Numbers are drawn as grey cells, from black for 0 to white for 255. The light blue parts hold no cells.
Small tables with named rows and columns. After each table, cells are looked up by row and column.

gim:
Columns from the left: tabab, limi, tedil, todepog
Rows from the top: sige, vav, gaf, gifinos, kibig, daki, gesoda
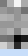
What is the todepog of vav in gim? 114
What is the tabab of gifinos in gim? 151
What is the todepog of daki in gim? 25
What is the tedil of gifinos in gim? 160
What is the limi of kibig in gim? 177
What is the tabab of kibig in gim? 162
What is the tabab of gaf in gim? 178
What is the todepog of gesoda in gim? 168
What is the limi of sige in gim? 180
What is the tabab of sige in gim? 123
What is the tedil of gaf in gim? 149
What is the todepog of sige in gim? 170
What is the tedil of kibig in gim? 133
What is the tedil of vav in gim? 149
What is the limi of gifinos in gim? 151
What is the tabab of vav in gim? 153
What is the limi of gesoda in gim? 170
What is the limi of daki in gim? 111
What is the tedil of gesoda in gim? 41
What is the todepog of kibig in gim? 187

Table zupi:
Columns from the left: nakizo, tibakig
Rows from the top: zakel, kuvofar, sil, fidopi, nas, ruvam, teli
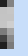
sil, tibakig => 196
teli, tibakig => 122
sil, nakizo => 196
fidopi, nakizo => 197
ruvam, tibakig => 137
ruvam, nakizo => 67
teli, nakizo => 31
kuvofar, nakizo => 195
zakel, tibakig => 131
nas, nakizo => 124
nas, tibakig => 164
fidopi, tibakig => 206
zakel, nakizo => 33
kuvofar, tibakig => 198

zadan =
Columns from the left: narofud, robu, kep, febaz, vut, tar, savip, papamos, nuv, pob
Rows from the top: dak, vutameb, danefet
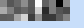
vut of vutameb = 85
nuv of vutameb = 84
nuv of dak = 3
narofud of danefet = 94
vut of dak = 89
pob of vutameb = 73
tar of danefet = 147
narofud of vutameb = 171
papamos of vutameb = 124
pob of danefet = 130
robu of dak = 86
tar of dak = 252
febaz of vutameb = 103
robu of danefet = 97
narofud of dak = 136
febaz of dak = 141
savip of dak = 96
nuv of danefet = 92
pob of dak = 140

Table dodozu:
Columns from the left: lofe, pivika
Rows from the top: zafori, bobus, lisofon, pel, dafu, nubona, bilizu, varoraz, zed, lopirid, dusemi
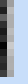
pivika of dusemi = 165
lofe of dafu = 27
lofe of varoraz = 28
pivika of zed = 174
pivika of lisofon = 173
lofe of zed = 49
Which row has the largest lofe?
lisofon

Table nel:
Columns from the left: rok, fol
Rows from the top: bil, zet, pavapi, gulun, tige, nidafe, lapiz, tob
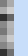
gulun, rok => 137
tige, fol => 175
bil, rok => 127
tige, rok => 120
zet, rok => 173
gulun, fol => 180
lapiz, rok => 134
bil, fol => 171
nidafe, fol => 202
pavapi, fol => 102
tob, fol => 112
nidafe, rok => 160
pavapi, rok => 49
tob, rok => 51
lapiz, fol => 164
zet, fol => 205
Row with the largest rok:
zet

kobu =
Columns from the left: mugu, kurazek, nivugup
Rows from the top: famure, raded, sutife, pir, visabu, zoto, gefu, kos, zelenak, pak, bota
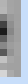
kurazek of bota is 171
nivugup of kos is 163
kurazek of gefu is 157
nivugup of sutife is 160
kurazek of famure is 164
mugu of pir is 67
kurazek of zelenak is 166
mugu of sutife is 128
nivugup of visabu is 159
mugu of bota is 213
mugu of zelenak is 194
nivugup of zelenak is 161
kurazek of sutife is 154

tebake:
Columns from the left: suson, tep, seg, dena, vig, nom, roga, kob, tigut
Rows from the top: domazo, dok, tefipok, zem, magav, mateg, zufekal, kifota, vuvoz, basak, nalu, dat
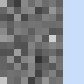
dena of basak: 87
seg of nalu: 110
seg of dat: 102
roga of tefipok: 128
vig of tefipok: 107
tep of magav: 92
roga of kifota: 100
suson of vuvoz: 99
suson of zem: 117
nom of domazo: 131
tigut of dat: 117
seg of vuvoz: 81
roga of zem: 109
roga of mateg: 88
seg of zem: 118
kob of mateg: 208
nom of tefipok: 101
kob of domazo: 118
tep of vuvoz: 144
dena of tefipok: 72

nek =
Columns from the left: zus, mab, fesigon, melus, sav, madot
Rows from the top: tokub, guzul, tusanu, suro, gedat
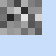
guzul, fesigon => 198
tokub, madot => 113
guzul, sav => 145
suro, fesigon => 136
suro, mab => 145
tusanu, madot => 211
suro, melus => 163
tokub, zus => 163
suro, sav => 86
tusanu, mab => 36
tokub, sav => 127
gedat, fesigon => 159
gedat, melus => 113
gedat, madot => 92
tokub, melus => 175
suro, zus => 85

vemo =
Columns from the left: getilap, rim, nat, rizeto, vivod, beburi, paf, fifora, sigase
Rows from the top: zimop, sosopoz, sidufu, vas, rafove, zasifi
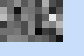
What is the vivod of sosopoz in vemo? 115
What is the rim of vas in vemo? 111
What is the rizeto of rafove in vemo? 77
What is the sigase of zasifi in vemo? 19
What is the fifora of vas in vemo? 131
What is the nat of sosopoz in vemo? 17
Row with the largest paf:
zimop

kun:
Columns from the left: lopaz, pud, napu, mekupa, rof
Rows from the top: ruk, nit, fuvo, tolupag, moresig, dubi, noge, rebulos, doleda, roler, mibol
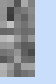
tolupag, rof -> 136
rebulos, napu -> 147
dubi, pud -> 192
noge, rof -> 96
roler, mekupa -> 161
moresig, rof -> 112
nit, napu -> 112
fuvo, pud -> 59
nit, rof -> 138
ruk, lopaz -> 150
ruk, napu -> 84
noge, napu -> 114
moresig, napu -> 121
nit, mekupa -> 122
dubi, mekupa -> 118
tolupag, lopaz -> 158
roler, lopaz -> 180
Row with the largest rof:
roler

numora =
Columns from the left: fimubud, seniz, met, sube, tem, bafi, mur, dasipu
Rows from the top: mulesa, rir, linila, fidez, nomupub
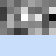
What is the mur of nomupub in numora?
116
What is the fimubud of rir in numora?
59
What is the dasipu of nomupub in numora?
196
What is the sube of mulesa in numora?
135
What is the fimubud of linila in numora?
63
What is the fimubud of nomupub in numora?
128
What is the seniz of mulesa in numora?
135
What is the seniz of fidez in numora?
177
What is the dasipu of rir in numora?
222
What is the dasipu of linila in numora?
11
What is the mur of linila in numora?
82
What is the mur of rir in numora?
130
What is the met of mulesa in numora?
101
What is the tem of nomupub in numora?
159
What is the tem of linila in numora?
169
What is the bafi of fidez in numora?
137
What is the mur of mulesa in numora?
125
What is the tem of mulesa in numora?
163
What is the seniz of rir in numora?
120

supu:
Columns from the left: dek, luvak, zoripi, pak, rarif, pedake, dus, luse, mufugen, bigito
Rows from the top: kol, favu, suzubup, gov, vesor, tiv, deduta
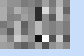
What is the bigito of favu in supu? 101
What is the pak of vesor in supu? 106
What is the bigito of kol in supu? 125
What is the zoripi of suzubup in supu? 135
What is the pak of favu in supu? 151
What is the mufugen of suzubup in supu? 196
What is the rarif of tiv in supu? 147
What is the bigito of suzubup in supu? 137
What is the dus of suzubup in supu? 141
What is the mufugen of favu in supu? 196
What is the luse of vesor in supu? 129
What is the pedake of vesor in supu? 185
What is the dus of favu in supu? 217
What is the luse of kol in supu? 121
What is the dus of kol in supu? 160
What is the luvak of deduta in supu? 154
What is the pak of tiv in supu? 169
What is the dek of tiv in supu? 172
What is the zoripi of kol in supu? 145
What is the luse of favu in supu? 137

